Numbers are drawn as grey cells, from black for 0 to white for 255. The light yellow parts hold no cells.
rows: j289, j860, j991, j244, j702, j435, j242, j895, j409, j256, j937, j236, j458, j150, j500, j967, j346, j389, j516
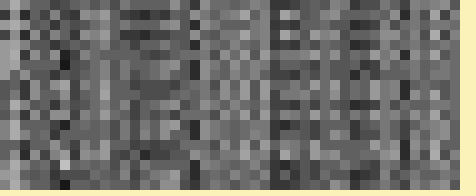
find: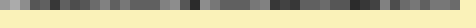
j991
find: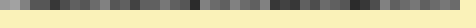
j702
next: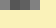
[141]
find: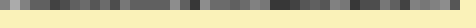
j289

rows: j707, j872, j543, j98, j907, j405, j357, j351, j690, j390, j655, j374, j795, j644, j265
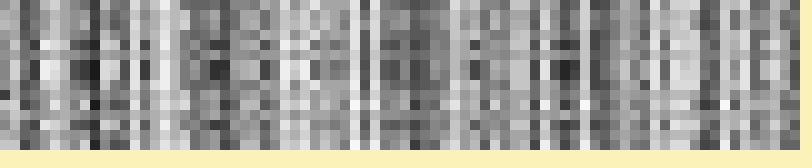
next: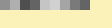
[48]
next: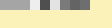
[79]
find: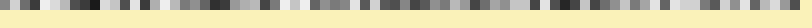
j351
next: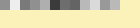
[89]
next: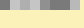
[197]
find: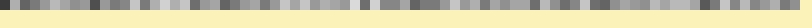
j390
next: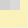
[89]

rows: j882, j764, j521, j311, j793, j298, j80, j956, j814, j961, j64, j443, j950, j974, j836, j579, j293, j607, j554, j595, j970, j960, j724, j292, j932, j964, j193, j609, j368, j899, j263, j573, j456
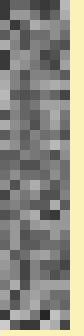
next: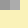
[69]
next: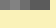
[172]
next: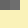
[81]
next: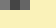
[172]
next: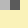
[81]
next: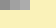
[161]
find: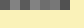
j974

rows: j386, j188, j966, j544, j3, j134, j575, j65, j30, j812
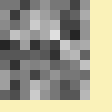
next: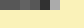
[183]
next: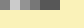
[183]
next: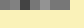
[109]
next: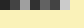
[159]
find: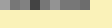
j65

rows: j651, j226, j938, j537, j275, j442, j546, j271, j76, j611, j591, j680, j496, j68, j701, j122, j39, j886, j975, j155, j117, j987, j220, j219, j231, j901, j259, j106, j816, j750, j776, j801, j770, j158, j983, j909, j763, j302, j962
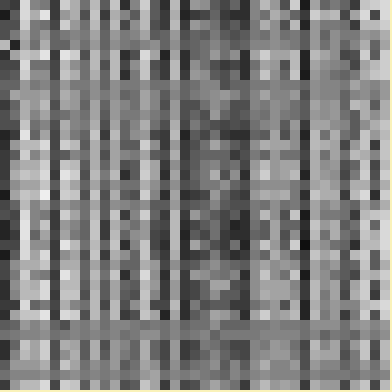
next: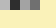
[79]
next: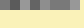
[142]
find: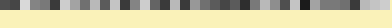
j987
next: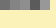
[58]
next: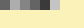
[163]
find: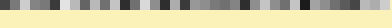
j106

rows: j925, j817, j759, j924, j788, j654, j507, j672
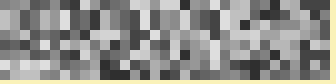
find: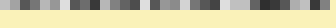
j817
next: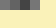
[57]
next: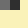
[151]
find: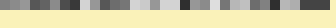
j925
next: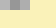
[202]

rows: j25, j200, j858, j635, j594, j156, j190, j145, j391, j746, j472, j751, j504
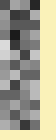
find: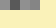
j190
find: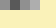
j751

